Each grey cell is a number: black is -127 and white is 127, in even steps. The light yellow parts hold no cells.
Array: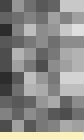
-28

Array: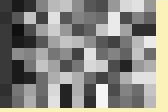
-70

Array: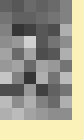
-50

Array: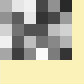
82

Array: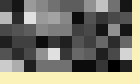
-96
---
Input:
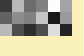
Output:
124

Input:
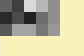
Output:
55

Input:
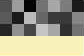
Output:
-3

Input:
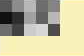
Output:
-18

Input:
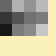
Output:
20

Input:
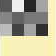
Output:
-90
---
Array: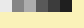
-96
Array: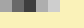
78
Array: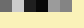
4
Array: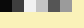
27
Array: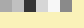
10
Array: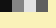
-32
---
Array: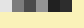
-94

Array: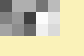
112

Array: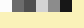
12

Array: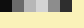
13

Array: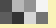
85

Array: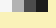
-51

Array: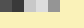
93

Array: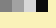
87

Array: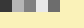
105
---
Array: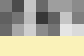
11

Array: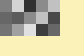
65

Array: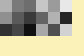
104

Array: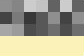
-29

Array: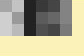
3

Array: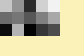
114

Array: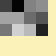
14

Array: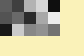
-112
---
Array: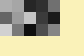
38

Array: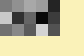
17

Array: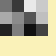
-70

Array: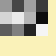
-57

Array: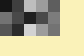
-64

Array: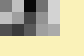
64

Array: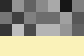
20

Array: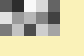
-82

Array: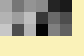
-9
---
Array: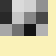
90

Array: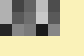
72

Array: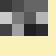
73

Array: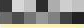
87

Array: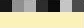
69

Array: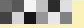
116

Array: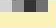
84

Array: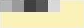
89
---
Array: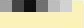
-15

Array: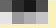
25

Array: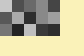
62

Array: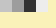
29

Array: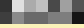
-1

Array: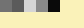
85

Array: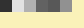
-29
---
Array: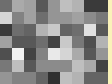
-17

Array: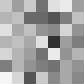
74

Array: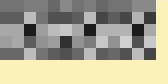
-12

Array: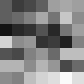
-32

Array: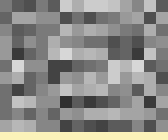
-5

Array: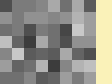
-48
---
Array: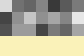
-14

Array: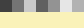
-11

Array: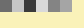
70

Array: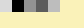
-126

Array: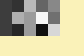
-77

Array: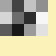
-60
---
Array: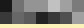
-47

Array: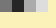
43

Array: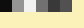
-70

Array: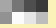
101

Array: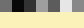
102

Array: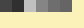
-17

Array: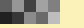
-21

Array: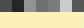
76
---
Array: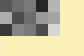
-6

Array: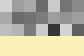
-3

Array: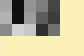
72

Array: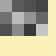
-70

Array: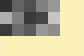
-37

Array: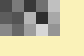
29
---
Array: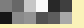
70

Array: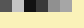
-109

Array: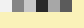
72

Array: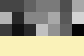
-29

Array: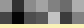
11

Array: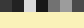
90

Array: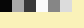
-70

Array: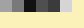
-110
